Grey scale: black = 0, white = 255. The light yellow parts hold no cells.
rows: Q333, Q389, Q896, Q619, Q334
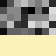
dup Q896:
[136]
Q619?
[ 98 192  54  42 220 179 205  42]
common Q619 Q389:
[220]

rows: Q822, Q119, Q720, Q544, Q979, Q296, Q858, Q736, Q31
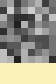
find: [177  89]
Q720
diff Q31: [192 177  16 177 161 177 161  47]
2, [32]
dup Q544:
[131]

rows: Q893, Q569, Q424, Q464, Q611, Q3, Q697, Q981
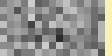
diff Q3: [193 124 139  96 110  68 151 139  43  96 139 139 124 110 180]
1, [110]
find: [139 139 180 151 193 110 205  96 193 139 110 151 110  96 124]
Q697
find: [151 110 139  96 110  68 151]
Q611
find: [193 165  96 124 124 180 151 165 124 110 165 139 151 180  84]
Q981
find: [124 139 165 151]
Q424
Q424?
[124 151 165 124 205  96 124 124 180 124 139 165 151 110  96]
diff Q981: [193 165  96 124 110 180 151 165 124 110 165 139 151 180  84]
4, [124]

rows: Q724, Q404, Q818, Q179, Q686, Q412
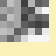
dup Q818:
[122]
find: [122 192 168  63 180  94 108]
Q724

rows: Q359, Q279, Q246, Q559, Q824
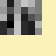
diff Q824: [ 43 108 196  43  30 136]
1, [94]
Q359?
[165  30 152 196 180 124]
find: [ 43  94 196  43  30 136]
Q824
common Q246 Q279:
[82]

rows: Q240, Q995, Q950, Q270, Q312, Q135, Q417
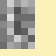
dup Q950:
[108]
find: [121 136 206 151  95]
Q135
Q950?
[108 221 108 108 108]
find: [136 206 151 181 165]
Q240

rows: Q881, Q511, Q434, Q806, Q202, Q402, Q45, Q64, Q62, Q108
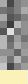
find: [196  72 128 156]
Q108
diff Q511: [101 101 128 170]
0, [116]
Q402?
[183 101 156 116]

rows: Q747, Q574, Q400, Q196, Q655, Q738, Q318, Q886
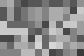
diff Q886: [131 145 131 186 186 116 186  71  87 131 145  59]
1, [131]
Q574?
[ 87 157  87 116 145 157 131 172 172 157  71 201]

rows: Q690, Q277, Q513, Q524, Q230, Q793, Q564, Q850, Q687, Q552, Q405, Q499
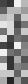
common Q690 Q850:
[241]
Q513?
[184 200  98 200]
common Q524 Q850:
[114]
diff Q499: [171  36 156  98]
3, [83]

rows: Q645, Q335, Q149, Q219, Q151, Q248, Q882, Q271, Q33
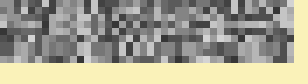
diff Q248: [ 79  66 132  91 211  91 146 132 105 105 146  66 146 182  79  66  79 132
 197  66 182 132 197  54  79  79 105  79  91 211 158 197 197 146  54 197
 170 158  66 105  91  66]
31, [211]
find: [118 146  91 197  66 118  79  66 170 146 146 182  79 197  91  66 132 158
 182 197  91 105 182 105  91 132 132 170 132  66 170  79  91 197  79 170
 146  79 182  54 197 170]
Q335

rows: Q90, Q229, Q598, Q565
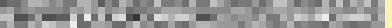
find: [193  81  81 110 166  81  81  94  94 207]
Q598
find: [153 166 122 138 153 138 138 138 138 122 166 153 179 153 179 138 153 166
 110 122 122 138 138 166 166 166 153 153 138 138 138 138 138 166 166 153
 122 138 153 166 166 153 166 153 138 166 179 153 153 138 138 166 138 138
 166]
Q229
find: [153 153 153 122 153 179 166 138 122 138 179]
Q565
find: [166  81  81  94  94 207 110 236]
Q598
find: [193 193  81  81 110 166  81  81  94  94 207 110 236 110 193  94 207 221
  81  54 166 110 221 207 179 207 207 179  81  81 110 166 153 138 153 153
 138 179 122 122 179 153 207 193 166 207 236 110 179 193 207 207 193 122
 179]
Q598
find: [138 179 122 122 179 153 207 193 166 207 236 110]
Q598
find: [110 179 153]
Q90

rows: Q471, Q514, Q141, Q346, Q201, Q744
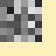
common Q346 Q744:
[96]
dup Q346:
[83]
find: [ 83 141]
Q346
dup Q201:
[127]
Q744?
[ 96 112 199 156 187  45]

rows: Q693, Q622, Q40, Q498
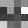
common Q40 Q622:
[65]
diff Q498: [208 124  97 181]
1, [111]
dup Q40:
[65]
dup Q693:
[166]
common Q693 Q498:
[111]

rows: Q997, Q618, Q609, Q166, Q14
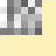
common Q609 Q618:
[226]
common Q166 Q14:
[155]
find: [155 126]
Q14
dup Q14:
[126]
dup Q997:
[126]
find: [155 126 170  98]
Q14

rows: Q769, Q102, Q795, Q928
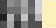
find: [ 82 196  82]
Q795
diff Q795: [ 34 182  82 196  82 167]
5, [182]
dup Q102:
[111]
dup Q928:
[82]

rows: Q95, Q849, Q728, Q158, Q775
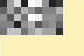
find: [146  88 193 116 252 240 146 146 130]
Q728
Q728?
[146  88 193 116 252 240 146 146 130]
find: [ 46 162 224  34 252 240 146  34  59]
Q95
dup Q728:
[146]
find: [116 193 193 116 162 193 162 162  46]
Q775

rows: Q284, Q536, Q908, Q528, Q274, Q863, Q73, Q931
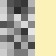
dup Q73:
[67]
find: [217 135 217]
Q908
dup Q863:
[179]
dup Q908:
[217]
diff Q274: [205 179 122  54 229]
1, [167]
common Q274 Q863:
[122]
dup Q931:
[122]

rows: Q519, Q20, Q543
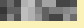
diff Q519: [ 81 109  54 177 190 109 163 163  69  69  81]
2, [69]
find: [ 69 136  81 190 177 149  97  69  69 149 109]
Q543
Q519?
[ 81 109  69 177 190 109 163 163  69  69  81]

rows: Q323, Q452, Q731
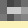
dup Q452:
[204]
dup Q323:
[108]
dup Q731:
[120]
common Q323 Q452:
[108]

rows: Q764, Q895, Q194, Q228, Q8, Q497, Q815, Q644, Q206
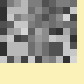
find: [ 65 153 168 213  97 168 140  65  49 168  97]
Q8
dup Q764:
[125]
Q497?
[168 199  65  81 125 153 140 199 184 184  49]
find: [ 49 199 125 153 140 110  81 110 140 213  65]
Q194

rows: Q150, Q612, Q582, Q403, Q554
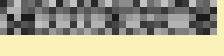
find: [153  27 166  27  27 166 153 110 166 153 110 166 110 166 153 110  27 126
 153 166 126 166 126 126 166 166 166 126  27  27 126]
Q582
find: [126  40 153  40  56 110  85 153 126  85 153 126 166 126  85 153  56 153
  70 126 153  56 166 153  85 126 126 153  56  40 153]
Q554
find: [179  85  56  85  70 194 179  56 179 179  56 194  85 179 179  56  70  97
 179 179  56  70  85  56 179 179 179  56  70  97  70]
Q403

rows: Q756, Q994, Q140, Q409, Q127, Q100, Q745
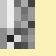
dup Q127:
[140]
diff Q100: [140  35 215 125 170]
4, [154]
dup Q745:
[140]
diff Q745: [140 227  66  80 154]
4, [140]

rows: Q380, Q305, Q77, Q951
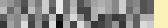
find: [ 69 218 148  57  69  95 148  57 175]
Q951
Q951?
[ 57 163 135 218  69 148  57 218  13 175  69 218 148  57  69  95 148  57
 175  95 218 204]
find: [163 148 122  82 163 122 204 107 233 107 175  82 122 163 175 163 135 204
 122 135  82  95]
Q380
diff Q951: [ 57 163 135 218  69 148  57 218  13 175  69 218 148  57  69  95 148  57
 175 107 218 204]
19, [95]
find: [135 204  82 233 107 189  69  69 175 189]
Q305

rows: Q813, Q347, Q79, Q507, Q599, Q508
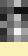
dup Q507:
[103]
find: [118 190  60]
Q79
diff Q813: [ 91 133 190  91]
1, [118]
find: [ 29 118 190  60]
Q79
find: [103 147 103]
Q507
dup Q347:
[16]
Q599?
[ 44 133 244 163]

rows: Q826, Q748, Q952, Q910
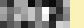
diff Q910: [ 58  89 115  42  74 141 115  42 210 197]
3, [27]
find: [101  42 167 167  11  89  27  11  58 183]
Q826
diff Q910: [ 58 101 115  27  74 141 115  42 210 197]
1, [89]
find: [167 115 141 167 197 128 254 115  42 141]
Q748
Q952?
[153 101 197 153 197 128 239  27  74 128]
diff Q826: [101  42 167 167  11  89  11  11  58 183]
6, [27]

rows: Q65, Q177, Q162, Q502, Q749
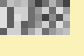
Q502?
[222  95 208  95 111 154 208 111 222 154]
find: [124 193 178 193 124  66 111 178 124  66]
Q65
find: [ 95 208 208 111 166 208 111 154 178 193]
Q749
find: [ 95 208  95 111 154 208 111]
Q502
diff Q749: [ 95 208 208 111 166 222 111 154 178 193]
5, [208]

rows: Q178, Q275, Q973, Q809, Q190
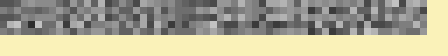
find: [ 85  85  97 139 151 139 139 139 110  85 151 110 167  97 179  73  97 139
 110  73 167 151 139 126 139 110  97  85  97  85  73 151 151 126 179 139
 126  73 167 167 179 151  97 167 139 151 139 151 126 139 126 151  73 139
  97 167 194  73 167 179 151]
Q178
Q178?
[ 85  85  97 139 151 139 139 139 110  85 151 110 167  97 179  73  97 139
 110  73 167 151 139 126 139 110  97  85  97  85  73 151 151 126 179 139
 126  73 167 167 179 151  97 167 139 151 139 151 126 139 126 151  73 139
  97 167 194  73 167 179 151]
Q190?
[126 110 139 110 110  97 110 126 151 126  85 139 126 151 151 110 139  97
  97 151 110  97 151  85 126 110 110 110 151 139 167 139  97 110 126 139
 126 126  97 126 139 151 139 151  59  97 167  59  85  97 179  97 194 179
 126 126 151 126 110 110 151]
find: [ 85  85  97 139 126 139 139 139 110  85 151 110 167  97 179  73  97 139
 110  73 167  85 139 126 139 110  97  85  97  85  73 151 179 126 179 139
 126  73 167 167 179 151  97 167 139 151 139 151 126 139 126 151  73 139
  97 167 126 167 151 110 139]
Q973
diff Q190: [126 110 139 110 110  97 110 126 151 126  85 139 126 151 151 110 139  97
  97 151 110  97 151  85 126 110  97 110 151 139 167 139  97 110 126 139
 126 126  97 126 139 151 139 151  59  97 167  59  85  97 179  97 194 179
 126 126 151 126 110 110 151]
26, [110]
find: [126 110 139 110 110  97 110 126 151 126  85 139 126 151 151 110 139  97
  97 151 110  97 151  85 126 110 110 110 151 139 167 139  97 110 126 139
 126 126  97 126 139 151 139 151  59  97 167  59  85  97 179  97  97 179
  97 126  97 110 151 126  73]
Q275
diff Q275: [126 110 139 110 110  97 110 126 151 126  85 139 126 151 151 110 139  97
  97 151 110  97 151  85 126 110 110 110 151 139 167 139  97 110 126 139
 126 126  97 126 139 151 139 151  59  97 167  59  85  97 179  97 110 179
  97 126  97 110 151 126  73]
52, [97]

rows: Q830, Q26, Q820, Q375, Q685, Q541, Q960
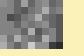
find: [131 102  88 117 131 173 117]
Q26
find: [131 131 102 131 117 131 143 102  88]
Q375
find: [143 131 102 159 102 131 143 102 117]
Q830
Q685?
[131 131 131 102 173  88 117 131  88]
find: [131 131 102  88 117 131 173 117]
Q26
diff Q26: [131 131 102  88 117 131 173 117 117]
8, [131]

